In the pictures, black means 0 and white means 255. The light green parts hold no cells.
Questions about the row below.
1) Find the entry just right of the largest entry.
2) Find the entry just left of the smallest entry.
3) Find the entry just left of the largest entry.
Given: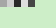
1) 70
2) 208
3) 41

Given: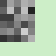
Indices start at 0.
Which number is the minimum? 35
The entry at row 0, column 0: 74
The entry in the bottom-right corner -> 175
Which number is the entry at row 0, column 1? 161
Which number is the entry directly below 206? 116
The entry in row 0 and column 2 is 130
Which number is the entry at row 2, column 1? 61
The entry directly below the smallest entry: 145
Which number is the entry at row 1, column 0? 100

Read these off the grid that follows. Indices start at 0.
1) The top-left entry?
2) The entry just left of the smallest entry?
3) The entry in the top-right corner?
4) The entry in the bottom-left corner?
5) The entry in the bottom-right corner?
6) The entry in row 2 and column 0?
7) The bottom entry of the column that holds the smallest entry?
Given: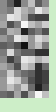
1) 138
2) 80
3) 138
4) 108
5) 191
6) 152
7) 80

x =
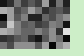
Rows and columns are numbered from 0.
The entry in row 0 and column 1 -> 48
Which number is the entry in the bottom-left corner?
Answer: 115
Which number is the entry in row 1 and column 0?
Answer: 174
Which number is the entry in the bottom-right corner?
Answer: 174
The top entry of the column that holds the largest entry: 33
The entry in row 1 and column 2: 76
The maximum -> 225
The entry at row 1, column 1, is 158
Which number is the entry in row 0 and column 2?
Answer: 115
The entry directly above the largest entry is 21
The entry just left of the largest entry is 48

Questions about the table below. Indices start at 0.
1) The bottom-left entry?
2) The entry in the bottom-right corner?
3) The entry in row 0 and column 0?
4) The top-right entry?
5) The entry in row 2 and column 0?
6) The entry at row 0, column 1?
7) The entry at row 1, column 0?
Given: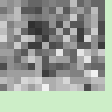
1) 117
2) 173
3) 158
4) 102
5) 158
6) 143
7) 117

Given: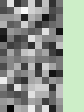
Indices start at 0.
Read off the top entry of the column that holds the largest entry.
92
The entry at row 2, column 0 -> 152
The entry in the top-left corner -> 92
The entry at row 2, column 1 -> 152
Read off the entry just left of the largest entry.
209
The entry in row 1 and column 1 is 92
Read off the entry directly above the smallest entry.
165
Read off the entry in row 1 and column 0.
76
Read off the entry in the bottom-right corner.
136
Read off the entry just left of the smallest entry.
136
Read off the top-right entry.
120
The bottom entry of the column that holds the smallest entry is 6
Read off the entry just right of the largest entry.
209

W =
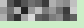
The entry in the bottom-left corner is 176
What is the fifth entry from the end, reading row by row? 84
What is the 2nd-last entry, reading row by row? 71
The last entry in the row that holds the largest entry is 96
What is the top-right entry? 192
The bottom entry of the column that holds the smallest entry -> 164
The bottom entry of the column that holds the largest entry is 216
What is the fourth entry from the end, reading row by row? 124
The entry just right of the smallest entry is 152
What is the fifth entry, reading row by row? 111

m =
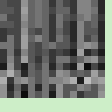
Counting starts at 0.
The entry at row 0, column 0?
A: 87
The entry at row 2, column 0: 116
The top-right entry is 40
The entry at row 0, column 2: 71
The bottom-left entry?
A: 146
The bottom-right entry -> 146
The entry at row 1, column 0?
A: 87
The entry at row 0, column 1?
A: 71
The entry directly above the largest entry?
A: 87
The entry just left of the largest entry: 28
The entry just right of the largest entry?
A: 146
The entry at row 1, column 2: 71
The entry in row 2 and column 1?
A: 71
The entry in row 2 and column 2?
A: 71
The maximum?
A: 190

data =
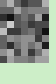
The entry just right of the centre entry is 114
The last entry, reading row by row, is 160
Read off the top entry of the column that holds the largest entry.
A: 175
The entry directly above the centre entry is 98
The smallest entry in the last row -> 73
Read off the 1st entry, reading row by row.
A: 129
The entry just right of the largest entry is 86
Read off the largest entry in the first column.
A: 189
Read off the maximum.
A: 203
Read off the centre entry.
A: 98
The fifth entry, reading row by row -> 86
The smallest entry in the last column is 17
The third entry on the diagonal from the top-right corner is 86
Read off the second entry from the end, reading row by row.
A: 160
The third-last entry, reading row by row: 114
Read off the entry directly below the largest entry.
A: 58
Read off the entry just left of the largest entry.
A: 114
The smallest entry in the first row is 58

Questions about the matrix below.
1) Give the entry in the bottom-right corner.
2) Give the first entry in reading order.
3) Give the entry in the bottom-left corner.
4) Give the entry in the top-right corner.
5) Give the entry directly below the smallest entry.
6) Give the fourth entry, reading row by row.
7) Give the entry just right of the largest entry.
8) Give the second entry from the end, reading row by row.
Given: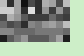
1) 29
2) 189
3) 29
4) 189
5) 45
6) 16
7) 45
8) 161

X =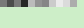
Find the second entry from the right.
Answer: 219
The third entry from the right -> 235
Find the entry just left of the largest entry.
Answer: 203
